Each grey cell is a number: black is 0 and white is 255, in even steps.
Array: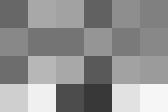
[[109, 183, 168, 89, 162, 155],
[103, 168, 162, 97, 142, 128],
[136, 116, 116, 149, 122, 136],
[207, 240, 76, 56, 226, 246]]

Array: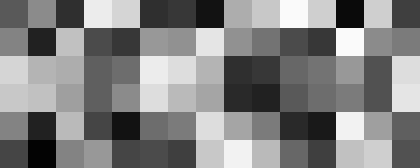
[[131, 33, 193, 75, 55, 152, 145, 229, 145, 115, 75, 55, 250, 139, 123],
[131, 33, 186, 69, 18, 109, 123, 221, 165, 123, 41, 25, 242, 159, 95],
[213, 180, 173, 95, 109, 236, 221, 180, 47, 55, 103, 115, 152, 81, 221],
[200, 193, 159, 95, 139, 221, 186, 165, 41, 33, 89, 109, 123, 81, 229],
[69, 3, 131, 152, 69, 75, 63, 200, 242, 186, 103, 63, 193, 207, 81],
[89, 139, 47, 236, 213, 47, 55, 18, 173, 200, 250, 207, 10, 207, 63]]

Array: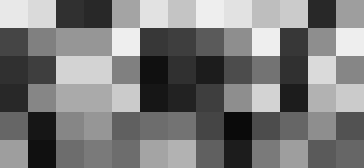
[[48, 62, 211, 211, 128, 16, 48, 28, 76, 115, 48, 218, 134],
[40, 134, 170, 170, 203, 22, 34, 62, 142, 211, 28, 178, 203],
[69, 128, 150, 150, 238, 55, 62, 90, 142, 238, 55, 142, 238],
[102, 22, 134, 150, 96, 109, 115, 69, 10, 76, 102, 142, 82],
[158, 16, 109, 122, 109, 164, 178, 96, 28, 122, 158, 90, 102],
[232, 218, 48, 40, 164, 226, 196, 238, 226, 190, 203, 40, 158]]

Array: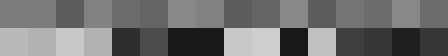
[[185, 178, 200, 178, 46, 76, 24, 24, 200, 206, 24, 192, 62, 54, 32, 54],
[123, 123, 92, 130, 108, 100, 136, 130, 92, 100, 136, 92, 116, 108, 136, 108]]

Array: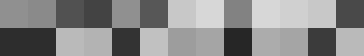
[[45, 45, 186, 179, 51, 193, 157, 165, 38, 172, 165, 59, 186],
[144, 138, 81, 67, 144, 87, 200, 215, 130, 215, 208, 200, 73]]

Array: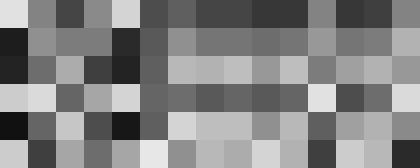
[[17, 101, 198, 77, 23, 95, 212, 190, 190, 144, 184, 95, 160, 178, 138],
[35, 109, 172, 63, 35, 95, 184, 178, 190, 152, 190, 124, 160, 178, 152],
[204, 63, 166, 109, 166, 231, 144, 184, 172, 212, 178, 63, 204, 184, 42],
[29, 144, 124, 124, 42, 89, 144, 117, 117, 109, 117, 152, 117, 124, 178],
[204, 218, 101, 166, 212, 101, 109, 89, 101, 89, 101, 225, 77, 109, 218],
[225, 131, 69, 138, 212, 77, 95, 69, 69, 55, 55, 131, 55, 63, 131]]

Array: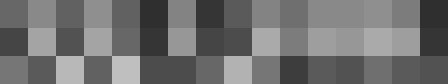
[[118, 90, 184, 97, 191, 76, 76, 103, 178, 118, 61, 90, 82, 111, 90, 82],
[103, 137, 97, 143, 97, 47, 131, 53, 90, 131, 111, 137, 137, 143, 124, 47],
[69, 164, 82, 164, 103, 53, 151, 69, 76, 170, 124, 158, 151, 170, 158, 53]]

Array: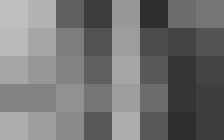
[[131, 131, 145, 117, 157, 109, 53, 61],
[173, 157, 138, 89, 173, 89, 45, 61],
[165, 151, 131, 96, 165, 89, 53, 67],
[185, 165, 125, 83, 157, 75, 67, 83],
[191, 179, 96, 61, 151, 45, 109, 117]]

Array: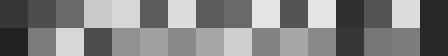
[[34, 124, 215, 76, 145, 160, 137, 166, 207, 131, 166, 137, 55, 118, 124, 40],
[55, 76, 105, 201, 215, 91, 221, 91, 105, 229, 84, 229, 48, 84, 221, 40]]
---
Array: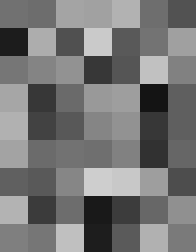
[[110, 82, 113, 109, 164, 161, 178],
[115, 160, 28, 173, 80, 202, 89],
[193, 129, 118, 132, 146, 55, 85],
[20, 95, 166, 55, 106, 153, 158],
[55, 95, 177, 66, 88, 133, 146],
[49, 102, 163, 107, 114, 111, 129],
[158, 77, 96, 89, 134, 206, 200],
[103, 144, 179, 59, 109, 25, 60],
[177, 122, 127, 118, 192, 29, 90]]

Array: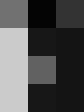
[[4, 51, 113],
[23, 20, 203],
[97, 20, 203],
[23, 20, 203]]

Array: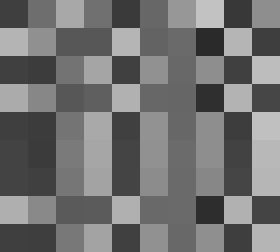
[[56, 142, 63, 110, 168, 112, 58, 103, 151, 194],
[181, 62, 180, 144, 87, 87, 181, 99, 106, 42],
[64, 189, 64, 60, 115, 165, 64, 145, 104, 142],
[179, 70, 171, 135, 87, 95, 177, 103, 102, 47],
[61, 192, 63, 60, 116, 169, 64, 146, 103, 142],
[66, 184, 67, 59, 122, 166, 68, 145, 107, 142],
[69, 182, 67, 64, 118, 163, 68, 140, 106, 135],
[177, 68, 175, 137, 90, 91, 176, 105, 106, 45],
[62, 181, 63, 62, 120, 163, 64, 145, 104, 143]]

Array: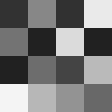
[[49, 234, 50, 135],
[219, 33, 115, 33],
[68, 186, 33, 109],
[147, 104, 244, 183]]

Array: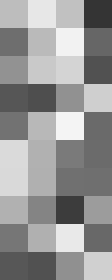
[[193, 52, 189, 231],
[242, 102, 110, 186],
[212, 81, 146, 201],
[145, 207, 86, 78],
[244, 106, 114, 184],
[122, 107, 218, 177],
[112, 111, 217, 176],
[60, 156, 177, 132],
[233, 104, 118, 176],
[144, 208, 87, 81]]

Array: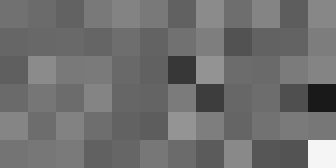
[[93, 135, 113, 107, 98, 121, 131, 121, 97, 139, 110, 132],
[99, 125, 102, 104, 105, 101, 110, 99, 113, 126, 82, 98],
[123, 132, 95, 139, 121, 122, 105, 97, 55, 147, 108, 106],
[79, 25, 106, 118, 108, 132, 102, 100, 123, 61, 103, 109],
[122, 119, 133, 109, 130, 110, 98, 93, 148, 126, 101, 114],
[83, 245, 116, 119, 122, 97, 102, 119, 107, 91, 137, 86]]

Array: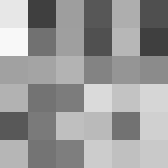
[[174, 79, 231, 63, 158, 87],
[183, 63, 248, 113, 159, 80],
[149, 139, 161, 164, 179, 131],
[195, 214, 178, 115, 124, 218],
[114, 208, 88, 122, 191, 186],
[192, 201, 182, 116, 126, 204]]

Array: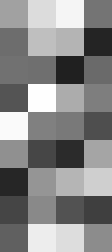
[[245, 116, 161, 220],
[180, 36, 109, 191],
[32, 106, 113, 111],
[172, 126, 84, 254],
[121, 78, 250, 128],
[43, 165, 144, 70],
[181, 207, 38, 149],
[82, 63, 69, 137],
[221, 140, 96, 237]]
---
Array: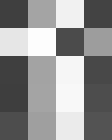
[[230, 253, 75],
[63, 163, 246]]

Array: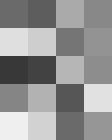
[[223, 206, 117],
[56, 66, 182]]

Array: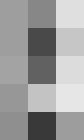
[[158, 73, 198],
[163, 97, 220]]

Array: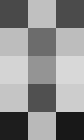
[[189, 108, 189],
[212, 148, 216]]

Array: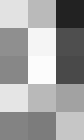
[[143, 245, 78],
[135, 252, 73]]

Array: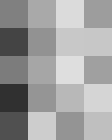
[[68, 146, 200],
[124, 166, 222]]

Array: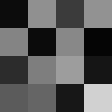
[[132, 11, 136],
[44, 126, 157]]
